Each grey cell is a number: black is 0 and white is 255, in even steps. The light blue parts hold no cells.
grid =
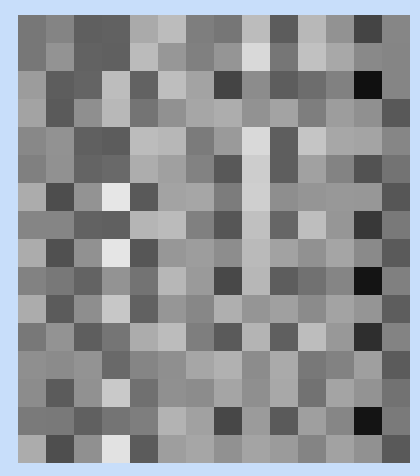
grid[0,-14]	119
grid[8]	[172, 80, 145, 229, 86, 151, 157, 141, 186, 162, 145, 165, 138, 90]
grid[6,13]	86
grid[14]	[122, 121, 96, 116, 126, 179, 161, 71, 155, 90, 159, 134, 20, 122]
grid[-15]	[119, 147, 98, 96, 187, 151, 128, 149, 217, 118, 193, 168, 137, 133]
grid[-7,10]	113
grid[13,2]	145
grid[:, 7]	[118, 149, 68, 173, 154, 88, 124, 86, 141, 72, 175, 90, 177, 165, 71, 145]
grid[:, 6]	[126, 128, 163, 166, 123, 130, 166, 128, 157, 154, 135, 126, 166, 140, 161, 166]
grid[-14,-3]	129
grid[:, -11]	[97, 96, 189, 184, 92, 105, 230, 96, 229, 147, 199, 117, 105, 201, 116, 226]
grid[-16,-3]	146
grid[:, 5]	[188, 151, 190, 145, 183, 160, 163, 187, 151, 183, 150, 188, 143, 144, 179, 158]
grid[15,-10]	91
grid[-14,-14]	156
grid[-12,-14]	136
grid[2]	[156, 93, 100, 189, 98, 190, 163, 68, 140, 93, 109, 129, 16, 133]
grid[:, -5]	[92, 118, 93, 163, 94, 94, 142, 102, 162, 93, 160, 95, 170, 168, 90, 155]
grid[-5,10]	189
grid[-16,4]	170
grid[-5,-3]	152
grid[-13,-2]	144
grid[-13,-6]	146
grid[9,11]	133
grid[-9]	[133, 133, 98, 96, 181, 187, 128, 86, 192, 102, 190, 150, 56, 121]

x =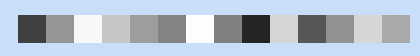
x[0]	64
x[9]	213
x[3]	198
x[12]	214
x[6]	253

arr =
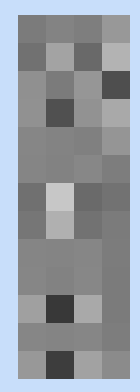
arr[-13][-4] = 123
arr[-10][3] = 169
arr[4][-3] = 131
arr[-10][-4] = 145
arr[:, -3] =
[131, 163, 123, 80, 131, 130, 199, 176, 132, 130, 56, 132, 61]
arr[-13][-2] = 126
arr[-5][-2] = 134
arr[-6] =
[118, 176, 114, 123]
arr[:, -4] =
[123, 113, 144, 145, 134, 133, 112, 118, 133, 134, 160, 134, 152]
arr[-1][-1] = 139

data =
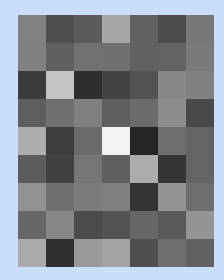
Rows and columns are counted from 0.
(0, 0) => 130
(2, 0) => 59
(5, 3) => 95
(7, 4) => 102
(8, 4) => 79
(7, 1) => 134
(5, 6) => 100
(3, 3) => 94
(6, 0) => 145
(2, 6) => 129
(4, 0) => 174
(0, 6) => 119
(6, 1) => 112
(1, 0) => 129
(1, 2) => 113
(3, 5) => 140
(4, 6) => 100
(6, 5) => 147

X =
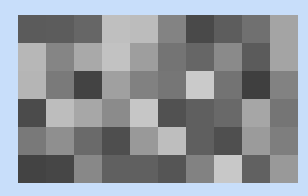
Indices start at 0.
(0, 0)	91
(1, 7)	138
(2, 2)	67
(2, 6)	202
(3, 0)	75
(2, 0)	181
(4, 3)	78
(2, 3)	160
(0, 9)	164
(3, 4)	198
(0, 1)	92
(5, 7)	200
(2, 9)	130
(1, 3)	194
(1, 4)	158
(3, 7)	105
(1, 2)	169

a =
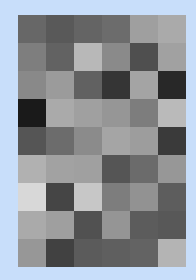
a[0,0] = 103
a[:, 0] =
[103, 126, 137, 26, 85, 177, 216, 170, 151]
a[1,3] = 138
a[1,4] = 79
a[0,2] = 100
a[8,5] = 180
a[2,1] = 155
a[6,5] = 93
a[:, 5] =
[170, 161, 40, 186, 58, 151, 93, 88, 180]
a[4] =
[85, 108, 139, 165, 157, 58]
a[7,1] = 159
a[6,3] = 125
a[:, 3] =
[108, 138, 53, 150, 165, 85, 125, 149, 95]
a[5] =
[177, 162, 160, 85, 107, 151]
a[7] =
[170, 159, 81, 149, 92, 88]
